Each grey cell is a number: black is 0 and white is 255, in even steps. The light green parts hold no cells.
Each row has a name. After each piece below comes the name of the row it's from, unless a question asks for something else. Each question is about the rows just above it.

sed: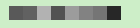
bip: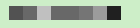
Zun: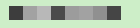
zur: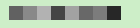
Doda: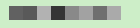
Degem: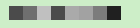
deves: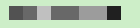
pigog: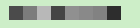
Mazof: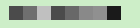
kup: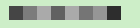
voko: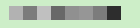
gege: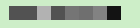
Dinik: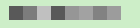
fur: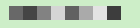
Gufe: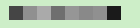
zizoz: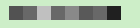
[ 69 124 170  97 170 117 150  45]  kup
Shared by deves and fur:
[104]
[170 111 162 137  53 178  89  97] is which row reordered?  Doda
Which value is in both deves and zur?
[104]
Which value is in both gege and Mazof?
[111]

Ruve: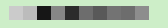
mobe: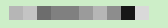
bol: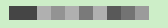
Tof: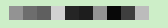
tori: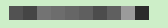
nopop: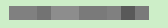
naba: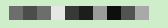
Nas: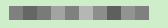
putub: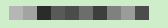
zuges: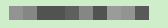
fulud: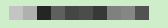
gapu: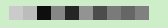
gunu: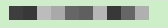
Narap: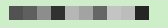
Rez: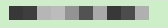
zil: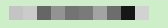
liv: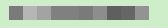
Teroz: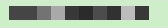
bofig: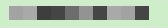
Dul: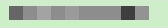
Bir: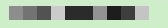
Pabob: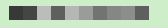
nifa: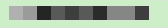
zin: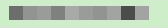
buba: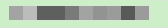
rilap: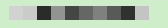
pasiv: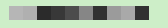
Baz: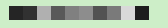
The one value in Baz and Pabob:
[141]
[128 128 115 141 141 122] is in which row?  nopop
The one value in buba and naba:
[155]
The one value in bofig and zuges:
[147]
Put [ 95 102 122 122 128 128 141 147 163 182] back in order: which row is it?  liv
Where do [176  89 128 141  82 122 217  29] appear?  Baz
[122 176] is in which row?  bol

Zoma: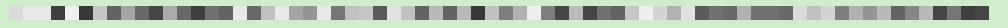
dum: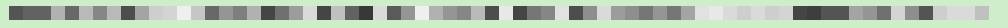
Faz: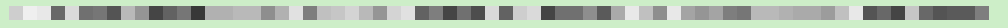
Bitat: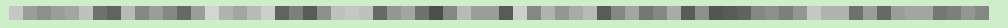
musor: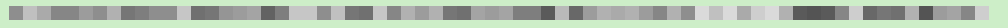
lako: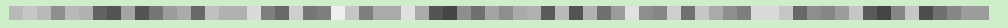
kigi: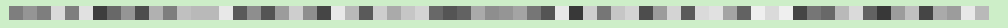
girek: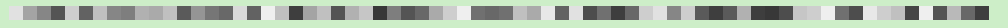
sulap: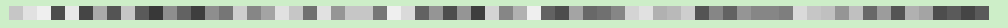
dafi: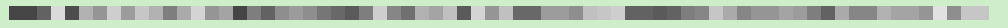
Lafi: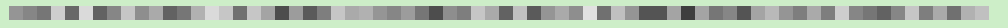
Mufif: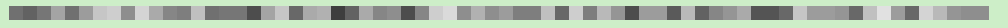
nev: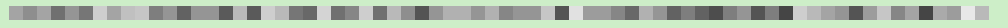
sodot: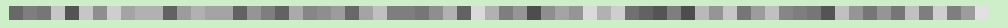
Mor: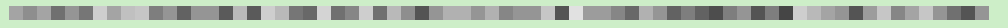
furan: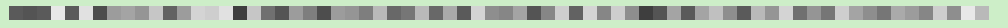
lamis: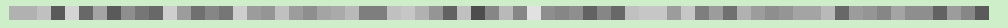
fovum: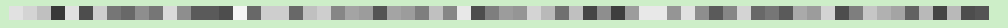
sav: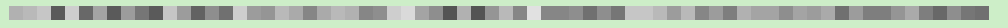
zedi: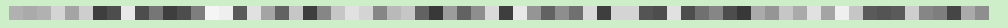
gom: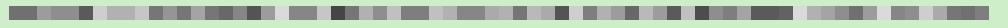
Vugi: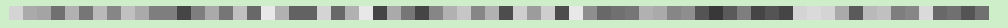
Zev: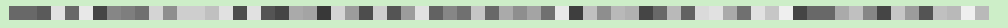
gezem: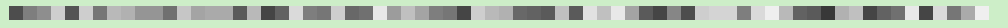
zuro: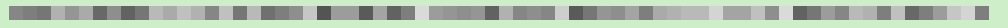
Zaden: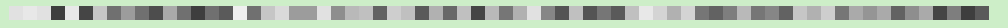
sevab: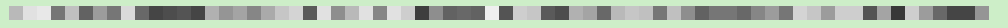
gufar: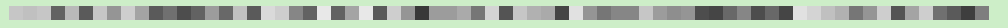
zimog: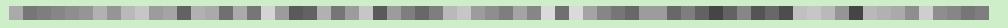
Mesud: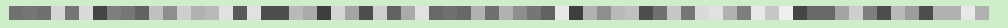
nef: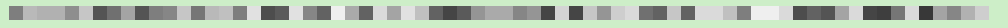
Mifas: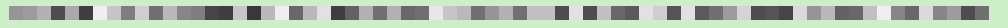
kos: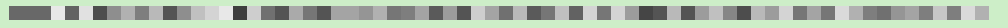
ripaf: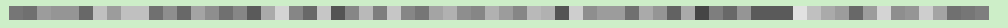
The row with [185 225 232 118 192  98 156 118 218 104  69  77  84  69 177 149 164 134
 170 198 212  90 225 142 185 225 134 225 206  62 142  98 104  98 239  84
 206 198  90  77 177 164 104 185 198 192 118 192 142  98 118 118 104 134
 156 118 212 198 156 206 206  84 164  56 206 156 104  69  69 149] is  sevab
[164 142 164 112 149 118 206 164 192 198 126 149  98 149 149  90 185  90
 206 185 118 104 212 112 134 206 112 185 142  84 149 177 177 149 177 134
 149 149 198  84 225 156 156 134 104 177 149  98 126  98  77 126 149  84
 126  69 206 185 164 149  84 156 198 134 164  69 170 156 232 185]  nev

